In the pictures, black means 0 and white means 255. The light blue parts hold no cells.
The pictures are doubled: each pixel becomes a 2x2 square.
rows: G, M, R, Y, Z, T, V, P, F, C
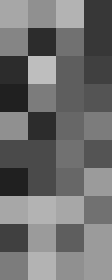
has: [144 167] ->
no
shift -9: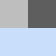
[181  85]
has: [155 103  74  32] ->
no
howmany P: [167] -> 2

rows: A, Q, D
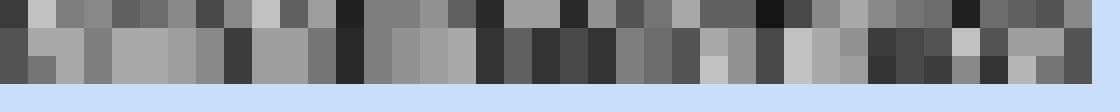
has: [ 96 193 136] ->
no
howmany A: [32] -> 2
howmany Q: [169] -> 7
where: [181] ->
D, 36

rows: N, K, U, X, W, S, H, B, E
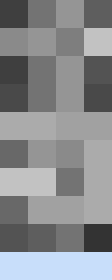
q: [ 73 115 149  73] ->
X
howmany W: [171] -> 2
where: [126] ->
K, 2

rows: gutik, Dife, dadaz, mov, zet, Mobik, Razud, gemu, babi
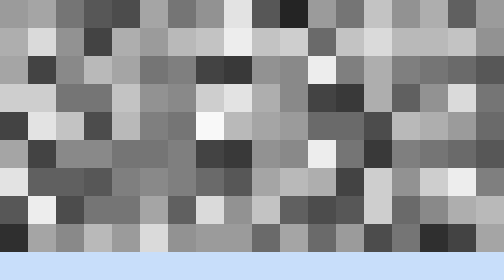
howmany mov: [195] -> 1
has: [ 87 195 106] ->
no
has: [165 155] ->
yes
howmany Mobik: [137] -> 3

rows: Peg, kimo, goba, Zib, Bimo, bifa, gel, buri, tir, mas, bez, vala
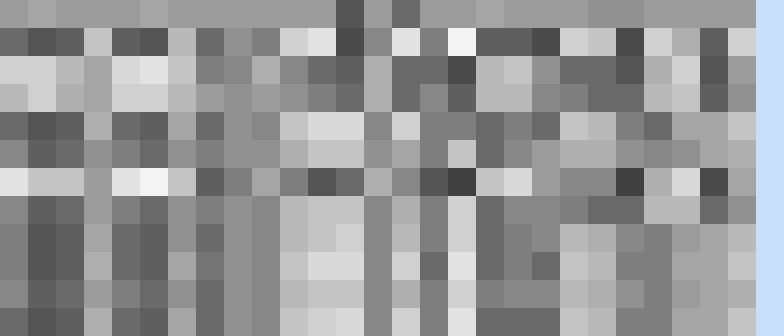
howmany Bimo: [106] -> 6
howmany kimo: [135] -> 1
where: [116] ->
mas, 7
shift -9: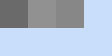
[ 97 136 126]
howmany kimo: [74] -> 3
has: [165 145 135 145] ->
no
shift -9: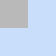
[176]

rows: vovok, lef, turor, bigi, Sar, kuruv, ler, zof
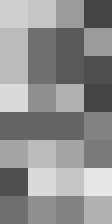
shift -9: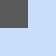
[80]
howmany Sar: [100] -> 3
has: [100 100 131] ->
yes
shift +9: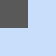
[98]
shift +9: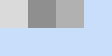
[227 152 186]

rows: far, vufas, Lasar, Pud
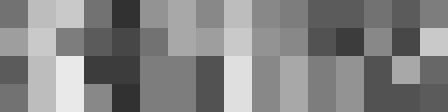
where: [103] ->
Lasar, 15
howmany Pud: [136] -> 2
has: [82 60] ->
yes

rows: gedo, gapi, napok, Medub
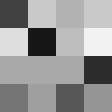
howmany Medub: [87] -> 1
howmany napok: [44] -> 1
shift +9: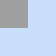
[168]
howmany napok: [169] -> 3
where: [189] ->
gapi, 2

